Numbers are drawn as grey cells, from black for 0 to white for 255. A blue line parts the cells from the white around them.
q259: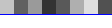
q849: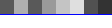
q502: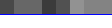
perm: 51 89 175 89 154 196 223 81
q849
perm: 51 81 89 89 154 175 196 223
q849
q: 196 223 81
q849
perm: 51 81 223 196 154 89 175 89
q849
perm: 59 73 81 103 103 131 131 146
q502
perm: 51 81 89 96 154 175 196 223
q259

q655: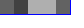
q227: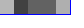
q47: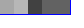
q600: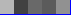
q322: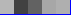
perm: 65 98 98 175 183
q227
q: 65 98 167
q322
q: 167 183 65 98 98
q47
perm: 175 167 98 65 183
q322
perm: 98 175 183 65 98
q227

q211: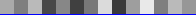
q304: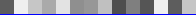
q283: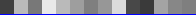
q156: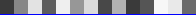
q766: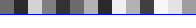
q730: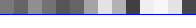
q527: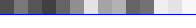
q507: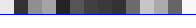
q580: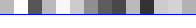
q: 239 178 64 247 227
q766
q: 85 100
q730
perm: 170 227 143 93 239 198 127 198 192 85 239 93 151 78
q304
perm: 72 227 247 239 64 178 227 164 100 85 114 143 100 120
q730
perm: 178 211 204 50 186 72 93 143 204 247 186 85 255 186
q580
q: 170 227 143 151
q304
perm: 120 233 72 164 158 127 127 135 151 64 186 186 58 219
q283

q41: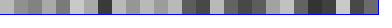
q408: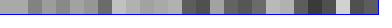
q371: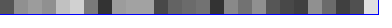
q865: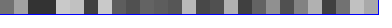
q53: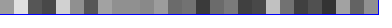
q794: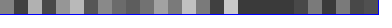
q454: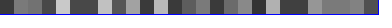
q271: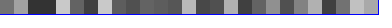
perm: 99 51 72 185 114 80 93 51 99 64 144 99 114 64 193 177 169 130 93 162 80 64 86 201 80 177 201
q271
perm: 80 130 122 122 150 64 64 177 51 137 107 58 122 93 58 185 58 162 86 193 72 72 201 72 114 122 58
q454
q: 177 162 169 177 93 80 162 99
q408
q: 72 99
q371
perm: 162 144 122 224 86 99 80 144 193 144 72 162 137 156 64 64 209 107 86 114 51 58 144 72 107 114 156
q53

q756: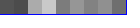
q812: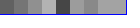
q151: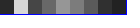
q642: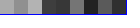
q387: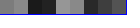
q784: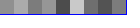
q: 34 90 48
q642
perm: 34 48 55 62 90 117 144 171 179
q642
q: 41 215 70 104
q151
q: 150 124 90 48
q151
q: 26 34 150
q387
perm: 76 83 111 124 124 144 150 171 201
q784
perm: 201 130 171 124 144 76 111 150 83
q756

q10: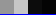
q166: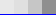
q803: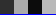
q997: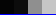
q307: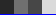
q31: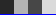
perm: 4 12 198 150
q10
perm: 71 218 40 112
q307

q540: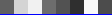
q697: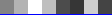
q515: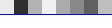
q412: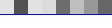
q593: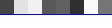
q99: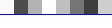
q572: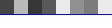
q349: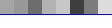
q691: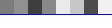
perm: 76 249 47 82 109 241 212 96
q540
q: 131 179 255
q697
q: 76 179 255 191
q99
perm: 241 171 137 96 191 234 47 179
q515

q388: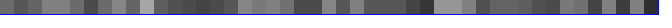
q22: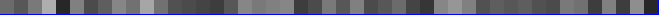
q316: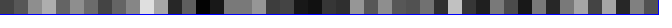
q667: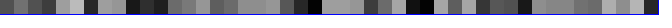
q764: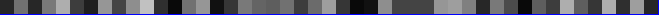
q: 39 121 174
q764
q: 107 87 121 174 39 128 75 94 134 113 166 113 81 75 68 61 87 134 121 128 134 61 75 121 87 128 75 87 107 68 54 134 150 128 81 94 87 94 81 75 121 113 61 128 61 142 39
q22

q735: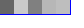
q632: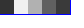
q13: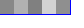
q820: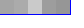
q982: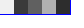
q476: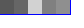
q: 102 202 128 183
q735
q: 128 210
q13
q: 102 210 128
q476
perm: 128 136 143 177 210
q13
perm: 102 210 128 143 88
q476
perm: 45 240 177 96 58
q982

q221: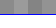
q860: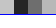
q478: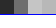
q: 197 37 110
q860
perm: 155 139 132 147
q221
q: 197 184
q478
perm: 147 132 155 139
q221
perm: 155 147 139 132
q221
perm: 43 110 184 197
q478

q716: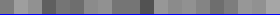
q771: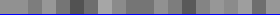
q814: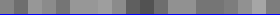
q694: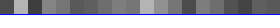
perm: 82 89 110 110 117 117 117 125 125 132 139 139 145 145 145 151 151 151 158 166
q771
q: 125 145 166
q814
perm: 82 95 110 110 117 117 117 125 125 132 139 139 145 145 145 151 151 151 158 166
q814
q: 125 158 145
q716
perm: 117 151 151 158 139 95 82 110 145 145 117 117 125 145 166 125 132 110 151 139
q814
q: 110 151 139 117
q814

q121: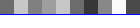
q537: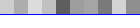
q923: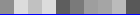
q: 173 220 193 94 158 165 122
q537
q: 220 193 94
q537
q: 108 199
q121
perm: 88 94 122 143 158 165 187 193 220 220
q923
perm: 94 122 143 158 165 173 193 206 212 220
q537

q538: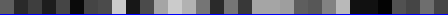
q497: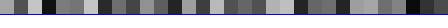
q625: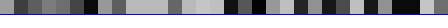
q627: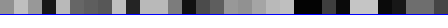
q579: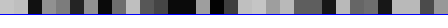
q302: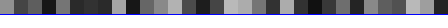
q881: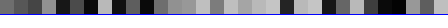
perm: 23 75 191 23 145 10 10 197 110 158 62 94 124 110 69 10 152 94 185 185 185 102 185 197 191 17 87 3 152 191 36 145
q625
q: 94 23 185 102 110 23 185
q579
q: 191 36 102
q497
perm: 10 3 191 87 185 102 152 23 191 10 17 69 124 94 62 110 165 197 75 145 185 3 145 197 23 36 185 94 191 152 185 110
q627
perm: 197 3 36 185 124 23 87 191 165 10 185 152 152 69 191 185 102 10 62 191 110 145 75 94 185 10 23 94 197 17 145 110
q881
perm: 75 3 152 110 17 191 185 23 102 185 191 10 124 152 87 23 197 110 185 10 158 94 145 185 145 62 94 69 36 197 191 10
q625

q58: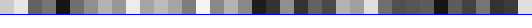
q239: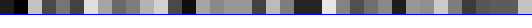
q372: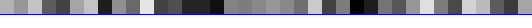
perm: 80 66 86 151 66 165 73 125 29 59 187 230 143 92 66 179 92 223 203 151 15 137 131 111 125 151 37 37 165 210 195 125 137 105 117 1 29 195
q372
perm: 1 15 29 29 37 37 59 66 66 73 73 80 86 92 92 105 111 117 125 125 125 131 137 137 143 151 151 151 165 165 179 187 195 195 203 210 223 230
q239
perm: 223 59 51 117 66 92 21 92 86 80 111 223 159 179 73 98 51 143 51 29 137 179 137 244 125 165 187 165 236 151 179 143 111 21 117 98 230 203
q58
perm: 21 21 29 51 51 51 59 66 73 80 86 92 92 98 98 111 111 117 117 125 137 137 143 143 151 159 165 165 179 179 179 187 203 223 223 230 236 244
q58
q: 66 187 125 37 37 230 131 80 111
q239
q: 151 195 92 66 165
q372

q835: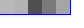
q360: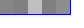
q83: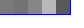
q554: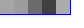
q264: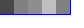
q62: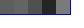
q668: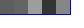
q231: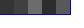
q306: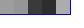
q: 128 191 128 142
q360
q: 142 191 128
q264

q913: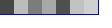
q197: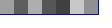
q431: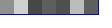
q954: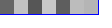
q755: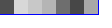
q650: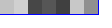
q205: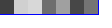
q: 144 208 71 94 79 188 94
q431
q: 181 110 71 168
q755
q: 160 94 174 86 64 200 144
q197
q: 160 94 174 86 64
q197

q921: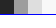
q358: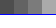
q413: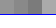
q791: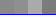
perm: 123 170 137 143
q791
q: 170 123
q791

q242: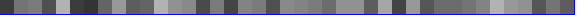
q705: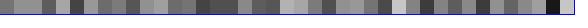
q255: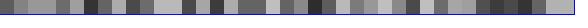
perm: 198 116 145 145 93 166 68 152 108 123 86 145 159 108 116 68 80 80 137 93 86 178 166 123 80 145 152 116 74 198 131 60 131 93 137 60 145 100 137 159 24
q705
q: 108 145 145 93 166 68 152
q242
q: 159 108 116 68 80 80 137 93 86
q705
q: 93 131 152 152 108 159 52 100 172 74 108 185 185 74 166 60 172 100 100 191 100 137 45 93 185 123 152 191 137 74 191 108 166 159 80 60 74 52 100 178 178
q255
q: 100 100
q255
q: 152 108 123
q705

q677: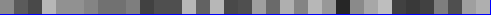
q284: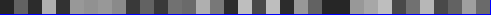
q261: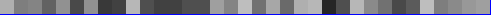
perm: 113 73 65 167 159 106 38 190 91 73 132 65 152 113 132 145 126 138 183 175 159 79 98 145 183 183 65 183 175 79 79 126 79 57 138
q677
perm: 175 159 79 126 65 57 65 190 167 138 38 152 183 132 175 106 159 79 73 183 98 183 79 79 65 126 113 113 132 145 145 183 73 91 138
q677
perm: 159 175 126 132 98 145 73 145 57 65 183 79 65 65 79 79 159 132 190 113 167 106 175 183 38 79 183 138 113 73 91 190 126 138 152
q261

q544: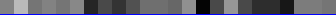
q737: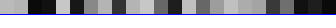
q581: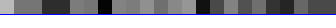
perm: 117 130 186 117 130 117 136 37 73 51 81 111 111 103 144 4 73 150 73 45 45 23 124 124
q544
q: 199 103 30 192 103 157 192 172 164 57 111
q737

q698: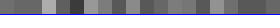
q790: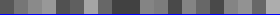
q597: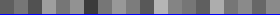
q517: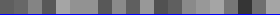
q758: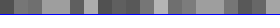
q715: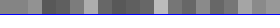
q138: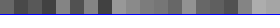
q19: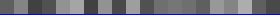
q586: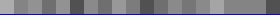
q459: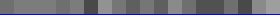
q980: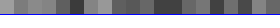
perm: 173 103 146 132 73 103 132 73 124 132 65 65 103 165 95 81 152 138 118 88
q790
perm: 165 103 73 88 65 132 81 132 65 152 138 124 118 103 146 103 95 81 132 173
q138
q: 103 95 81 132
q138

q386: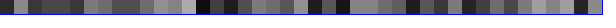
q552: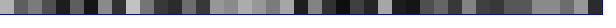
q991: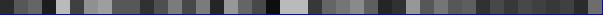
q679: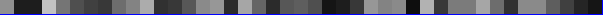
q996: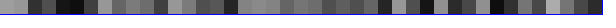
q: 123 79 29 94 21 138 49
q552
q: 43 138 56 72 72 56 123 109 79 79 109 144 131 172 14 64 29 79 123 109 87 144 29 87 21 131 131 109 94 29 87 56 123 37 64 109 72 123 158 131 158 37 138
q386
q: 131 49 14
q552
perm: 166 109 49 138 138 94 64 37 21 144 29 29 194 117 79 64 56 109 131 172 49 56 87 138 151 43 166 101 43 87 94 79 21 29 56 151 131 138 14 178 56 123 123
q679

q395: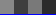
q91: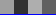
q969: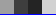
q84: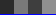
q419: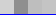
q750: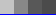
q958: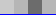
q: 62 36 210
q969
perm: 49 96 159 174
q91
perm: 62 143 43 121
q84

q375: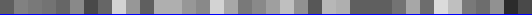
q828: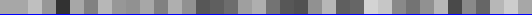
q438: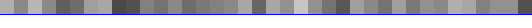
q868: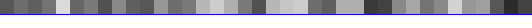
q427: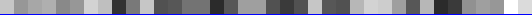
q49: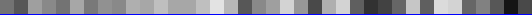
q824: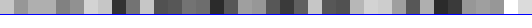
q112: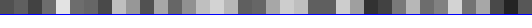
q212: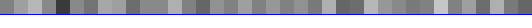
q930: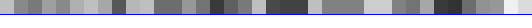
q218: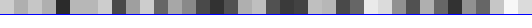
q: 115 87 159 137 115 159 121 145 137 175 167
q438
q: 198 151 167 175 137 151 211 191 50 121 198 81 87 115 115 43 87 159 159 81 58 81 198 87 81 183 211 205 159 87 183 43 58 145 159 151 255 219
q427
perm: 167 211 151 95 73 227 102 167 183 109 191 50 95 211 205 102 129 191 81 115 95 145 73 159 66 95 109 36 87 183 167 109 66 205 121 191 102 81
q112

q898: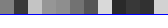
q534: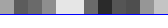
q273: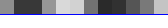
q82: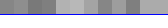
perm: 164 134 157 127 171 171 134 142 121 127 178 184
q82
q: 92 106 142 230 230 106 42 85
q534
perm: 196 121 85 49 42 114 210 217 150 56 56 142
q273
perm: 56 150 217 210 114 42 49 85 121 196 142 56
q273

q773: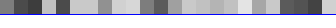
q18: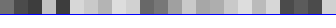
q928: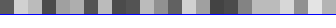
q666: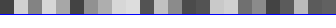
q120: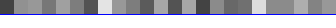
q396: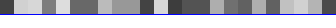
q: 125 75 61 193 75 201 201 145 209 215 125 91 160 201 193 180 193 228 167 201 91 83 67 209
q773
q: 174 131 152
q120
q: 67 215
q396
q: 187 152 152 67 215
q396

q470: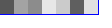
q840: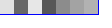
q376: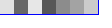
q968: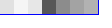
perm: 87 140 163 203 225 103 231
q376
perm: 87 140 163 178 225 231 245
q968
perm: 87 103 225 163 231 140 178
q840
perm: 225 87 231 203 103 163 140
q376

